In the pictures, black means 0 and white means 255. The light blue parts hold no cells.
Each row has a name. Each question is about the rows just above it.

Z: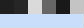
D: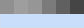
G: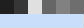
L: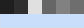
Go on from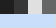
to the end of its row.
[129,110]
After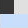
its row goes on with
[102,129,110]
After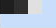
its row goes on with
[102,129,110]
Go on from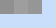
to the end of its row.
[123,96,69]
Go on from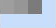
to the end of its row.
[96,69]

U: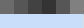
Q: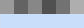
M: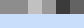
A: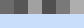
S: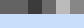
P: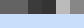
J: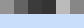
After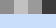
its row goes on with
[99]
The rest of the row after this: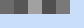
[174]
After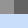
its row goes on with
[59,52,187,135]

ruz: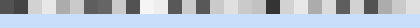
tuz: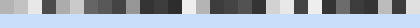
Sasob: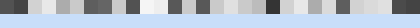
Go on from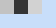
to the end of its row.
[232,172,218,94,210,82,172,202,224]
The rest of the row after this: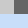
[88,68,150,52,60,45,238,180,60,68,82,52,210,232,68,238,52,108,60,52,188,60,224]

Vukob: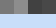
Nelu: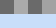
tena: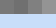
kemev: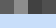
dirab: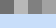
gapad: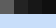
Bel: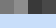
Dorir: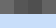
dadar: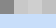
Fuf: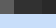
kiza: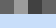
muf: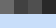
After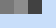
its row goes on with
[72]
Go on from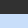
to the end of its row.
[41]
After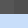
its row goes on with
[99]

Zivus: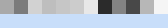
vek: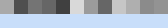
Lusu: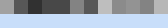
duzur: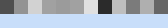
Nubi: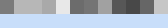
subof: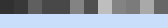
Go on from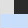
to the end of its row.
[190,123,175,102]
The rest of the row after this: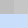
[204,232,43,131,72,183,245]
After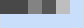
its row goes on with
[139,147,131,183]

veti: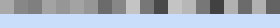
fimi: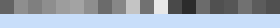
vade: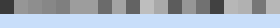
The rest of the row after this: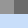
[135,196,119,73,196,183,119,65,177,107,177,99]
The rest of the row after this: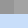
[150,107,135,196,119,73,196,183,119,65,177,107,177,99]
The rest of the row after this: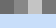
[73,196,183,119,65,177,107,177,99]
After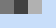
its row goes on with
[107,177,99]
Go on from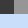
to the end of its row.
[142,135,127,157,157,107,163,99,190,169,92,150,113,65,183,177,119,183]
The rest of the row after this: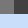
[177,107,177,99]

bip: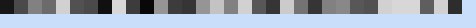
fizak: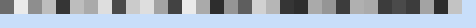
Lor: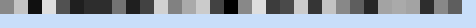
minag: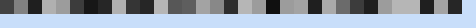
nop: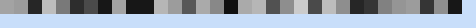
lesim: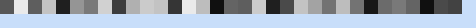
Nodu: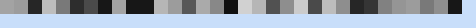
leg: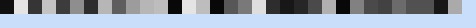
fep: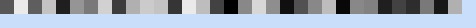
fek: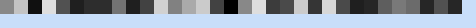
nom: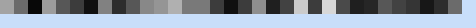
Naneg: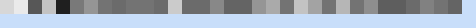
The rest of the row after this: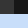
[45,107]
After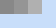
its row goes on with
[121,121,60,16,60,142,31,66,203,60,215,74,31,38,87,66,53,23,45,107]
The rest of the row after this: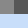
[81,209,215,215,94,209,45]
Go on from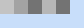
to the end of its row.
[142,94,94,107,129,115,100]
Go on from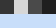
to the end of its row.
[38,94,121,107,38,81,38]

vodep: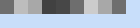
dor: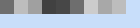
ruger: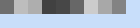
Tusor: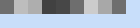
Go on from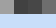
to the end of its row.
[204,168,189]
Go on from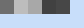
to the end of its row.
[110,204,168,110]

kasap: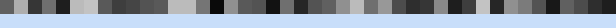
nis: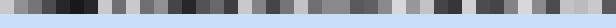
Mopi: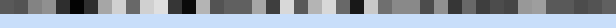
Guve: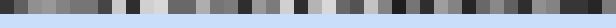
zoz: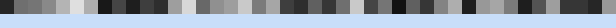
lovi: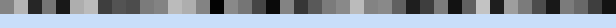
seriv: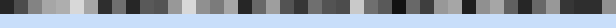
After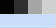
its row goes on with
[104,208,223,54,10,180,83,96,96,166,62,216,89,180,216,104,24,201,111,137,137,76,144,54,104,62,76,69,152,158,89,89,76,83,96]
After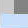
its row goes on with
[69,117,195,111,137,137,89,96,137,216,152,195,69,54,208,76,69,131,216,137,76,195,187,201,89]

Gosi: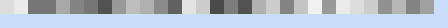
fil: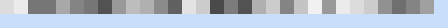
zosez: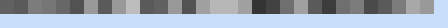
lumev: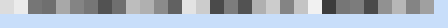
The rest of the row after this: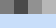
[132,160]
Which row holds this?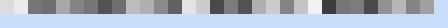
lumev
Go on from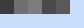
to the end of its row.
[124,168,153]
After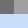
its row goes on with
[90,60,111,124,74,90,124,168,153]
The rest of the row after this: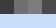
[90,124,168,153]
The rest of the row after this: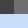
[160,90,60,111,124,74,90,124,168,153]

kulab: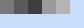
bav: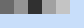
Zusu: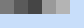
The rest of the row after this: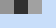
[196]
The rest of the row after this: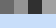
[196]
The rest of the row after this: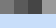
[180]

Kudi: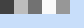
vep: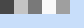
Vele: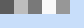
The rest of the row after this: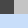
[121,249,159]
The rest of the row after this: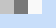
[159]
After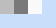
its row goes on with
[151]
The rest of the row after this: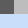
[121,249,151]

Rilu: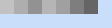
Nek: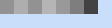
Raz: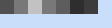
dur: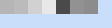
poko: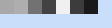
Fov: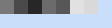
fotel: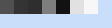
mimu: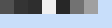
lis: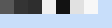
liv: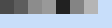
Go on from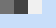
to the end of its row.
[60,26]
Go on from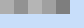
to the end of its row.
[101]
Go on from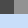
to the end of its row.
[140]
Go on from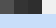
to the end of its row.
[39,114,160]

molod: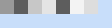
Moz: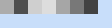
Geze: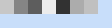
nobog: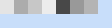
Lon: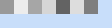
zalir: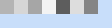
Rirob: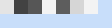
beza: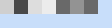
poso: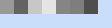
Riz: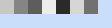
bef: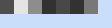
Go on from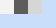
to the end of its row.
[243]
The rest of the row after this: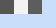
[214,243]
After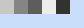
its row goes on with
[172,192]
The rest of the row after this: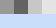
[133,126,78]
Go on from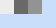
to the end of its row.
[105]

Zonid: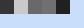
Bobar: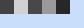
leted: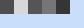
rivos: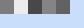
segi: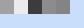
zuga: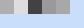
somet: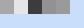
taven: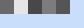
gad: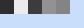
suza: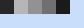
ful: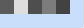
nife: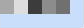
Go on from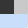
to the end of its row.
[105,112,32]
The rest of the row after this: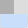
[66,154,168]
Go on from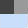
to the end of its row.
[168]
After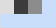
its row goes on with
[112]

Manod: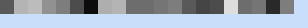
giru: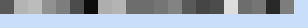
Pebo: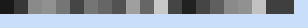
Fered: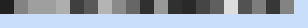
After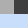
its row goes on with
[89,180,138,102,48,152,48,41,69,95,221,82,125,55,131]
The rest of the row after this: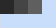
[221,82,125,55,131]
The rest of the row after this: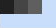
[138,145,194,63,63]
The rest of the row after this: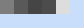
[109,117,41,125]
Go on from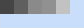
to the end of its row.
[63,63]

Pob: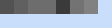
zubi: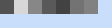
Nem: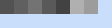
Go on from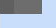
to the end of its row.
[58,115,129]
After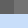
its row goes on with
[89,66,176,156]
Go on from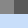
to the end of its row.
[66,115,129]
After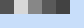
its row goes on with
[115,129]
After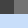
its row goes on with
[129]
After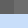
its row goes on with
[109,58,115,129]

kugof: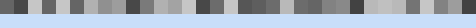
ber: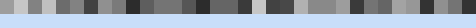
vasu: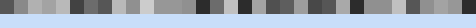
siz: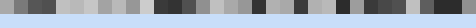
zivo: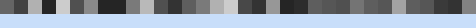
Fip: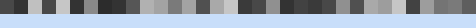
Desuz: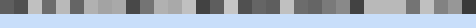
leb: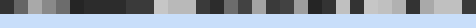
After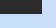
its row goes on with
[58,58,198,185,185,58,44,108,66,163,58,66,157,37,51,192,51,198,192,177,51,169,192,192,58]
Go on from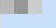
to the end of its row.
[58,51,80,144,192,169,151,51,177,169,58,177,185,44,157,58,72,80,192,94,44,44,144]

